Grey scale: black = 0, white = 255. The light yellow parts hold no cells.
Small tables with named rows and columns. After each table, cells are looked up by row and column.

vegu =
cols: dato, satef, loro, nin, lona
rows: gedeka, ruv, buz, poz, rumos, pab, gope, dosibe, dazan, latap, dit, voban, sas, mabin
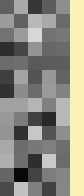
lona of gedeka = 141
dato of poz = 46
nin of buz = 114
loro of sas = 67
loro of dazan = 65
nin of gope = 154
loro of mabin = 128
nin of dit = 127
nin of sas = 125
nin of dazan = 41
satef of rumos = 110
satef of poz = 70
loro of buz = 215
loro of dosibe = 181
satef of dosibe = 161
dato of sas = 102
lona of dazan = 184
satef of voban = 110

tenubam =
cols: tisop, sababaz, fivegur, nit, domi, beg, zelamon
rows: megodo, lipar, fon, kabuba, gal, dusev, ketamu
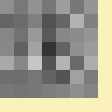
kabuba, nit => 52
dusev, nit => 99
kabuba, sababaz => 97
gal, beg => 106
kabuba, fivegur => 162
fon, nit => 89
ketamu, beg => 142
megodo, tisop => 143
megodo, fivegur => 146
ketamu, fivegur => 119
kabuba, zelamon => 156
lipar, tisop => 101
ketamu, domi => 130
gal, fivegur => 198
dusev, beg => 161
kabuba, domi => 99
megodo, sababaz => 121
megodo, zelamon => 149
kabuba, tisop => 136
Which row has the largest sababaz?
gal

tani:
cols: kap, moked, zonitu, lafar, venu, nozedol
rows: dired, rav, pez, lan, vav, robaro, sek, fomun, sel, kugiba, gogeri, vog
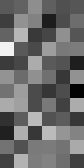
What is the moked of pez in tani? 184
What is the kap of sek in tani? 114
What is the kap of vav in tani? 59
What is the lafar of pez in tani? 70
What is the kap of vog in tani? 64
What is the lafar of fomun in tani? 121
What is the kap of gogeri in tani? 115
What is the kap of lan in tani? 241

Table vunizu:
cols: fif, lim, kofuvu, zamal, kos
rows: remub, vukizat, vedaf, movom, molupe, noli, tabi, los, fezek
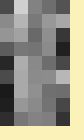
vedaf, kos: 55
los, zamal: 115
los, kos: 71
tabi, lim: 169
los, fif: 31
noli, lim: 169

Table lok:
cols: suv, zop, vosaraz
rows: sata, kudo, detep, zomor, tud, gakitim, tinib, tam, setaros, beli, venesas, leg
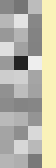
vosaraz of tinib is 162
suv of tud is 153
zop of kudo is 227
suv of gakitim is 205
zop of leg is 175
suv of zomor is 223
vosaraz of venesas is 185
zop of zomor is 161
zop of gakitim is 208
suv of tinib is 145
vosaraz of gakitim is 165
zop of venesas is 215
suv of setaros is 186
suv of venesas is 163
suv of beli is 164
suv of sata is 135
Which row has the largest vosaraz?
tud

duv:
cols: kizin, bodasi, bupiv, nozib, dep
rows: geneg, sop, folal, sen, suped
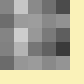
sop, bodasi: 155
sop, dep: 146
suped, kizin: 107
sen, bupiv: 118
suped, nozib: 137
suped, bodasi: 150
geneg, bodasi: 198
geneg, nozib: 111
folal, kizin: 132
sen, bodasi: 180
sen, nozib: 97
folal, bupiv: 152
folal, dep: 94
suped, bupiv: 155
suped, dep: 148

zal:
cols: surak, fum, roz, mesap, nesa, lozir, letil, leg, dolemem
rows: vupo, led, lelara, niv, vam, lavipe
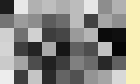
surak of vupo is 29
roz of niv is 35
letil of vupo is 230
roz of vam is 77
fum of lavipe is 62
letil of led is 65
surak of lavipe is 237
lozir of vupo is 188
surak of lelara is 208
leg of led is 166
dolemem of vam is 97
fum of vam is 164
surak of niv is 212
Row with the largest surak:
lavipe

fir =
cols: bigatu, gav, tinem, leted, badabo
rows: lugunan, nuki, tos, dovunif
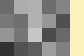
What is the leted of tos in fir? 75
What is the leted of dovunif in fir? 158
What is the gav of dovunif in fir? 82
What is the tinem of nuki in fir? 177
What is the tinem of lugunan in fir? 176
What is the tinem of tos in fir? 198
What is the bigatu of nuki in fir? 120

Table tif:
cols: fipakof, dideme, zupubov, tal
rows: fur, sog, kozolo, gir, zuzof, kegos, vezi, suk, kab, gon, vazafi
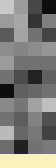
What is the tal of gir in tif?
150
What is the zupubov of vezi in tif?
103
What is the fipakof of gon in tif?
186
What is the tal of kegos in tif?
97
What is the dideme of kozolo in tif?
164
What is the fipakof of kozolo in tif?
90
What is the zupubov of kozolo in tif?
114
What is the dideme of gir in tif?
132
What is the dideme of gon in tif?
103
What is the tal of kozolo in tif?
68
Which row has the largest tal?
suk

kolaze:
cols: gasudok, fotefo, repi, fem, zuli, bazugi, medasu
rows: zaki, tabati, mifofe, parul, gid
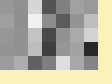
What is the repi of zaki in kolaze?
214
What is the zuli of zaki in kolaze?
128
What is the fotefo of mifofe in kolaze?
146
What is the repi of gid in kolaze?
97
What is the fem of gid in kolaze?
126
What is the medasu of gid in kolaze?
132
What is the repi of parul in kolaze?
189
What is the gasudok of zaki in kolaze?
152
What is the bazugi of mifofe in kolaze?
170
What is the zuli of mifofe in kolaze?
146
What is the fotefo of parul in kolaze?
146
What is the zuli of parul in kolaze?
150
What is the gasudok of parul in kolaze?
148
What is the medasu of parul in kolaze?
40
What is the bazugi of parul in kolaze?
163
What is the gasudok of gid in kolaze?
156
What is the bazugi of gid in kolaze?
168
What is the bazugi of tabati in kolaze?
148
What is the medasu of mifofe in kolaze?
210
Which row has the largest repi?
tabati

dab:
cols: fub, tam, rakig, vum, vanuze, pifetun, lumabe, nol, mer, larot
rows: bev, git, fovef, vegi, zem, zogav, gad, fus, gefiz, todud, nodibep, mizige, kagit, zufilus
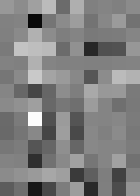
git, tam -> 131
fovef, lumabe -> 121
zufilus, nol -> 127
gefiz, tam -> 123
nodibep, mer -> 133
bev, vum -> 187
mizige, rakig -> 47
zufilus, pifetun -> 157
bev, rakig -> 160
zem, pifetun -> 129
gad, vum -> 102

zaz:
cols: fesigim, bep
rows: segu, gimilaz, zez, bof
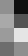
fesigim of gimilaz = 169
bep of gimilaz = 84
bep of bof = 143
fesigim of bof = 109
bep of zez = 229
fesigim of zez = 155

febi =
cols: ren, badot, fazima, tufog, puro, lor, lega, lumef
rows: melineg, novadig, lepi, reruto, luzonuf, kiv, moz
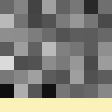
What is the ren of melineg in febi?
105
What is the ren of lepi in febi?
142
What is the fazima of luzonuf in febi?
82
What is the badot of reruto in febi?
158
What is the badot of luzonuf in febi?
78
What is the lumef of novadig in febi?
74
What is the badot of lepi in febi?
141
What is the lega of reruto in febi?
92
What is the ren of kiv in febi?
120
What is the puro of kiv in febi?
83
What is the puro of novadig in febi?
123
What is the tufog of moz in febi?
18
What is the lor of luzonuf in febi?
151
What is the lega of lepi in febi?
92

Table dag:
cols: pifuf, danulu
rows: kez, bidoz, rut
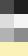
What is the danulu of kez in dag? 32
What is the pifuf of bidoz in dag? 221
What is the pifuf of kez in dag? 74
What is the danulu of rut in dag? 139
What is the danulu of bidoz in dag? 245
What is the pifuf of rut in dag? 178

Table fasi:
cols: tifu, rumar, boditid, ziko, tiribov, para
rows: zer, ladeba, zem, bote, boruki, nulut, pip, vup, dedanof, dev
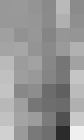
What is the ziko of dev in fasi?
111
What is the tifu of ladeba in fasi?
152
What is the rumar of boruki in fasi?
156
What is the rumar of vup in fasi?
159
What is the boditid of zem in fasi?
151
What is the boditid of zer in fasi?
148
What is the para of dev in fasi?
240
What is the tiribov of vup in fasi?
107
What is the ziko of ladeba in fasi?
139
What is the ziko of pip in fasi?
108
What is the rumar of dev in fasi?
154
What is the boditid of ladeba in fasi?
150
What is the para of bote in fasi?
177
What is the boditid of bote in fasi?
148
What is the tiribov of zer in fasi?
185
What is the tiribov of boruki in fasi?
118
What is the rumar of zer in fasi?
153
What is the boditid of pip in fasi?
141

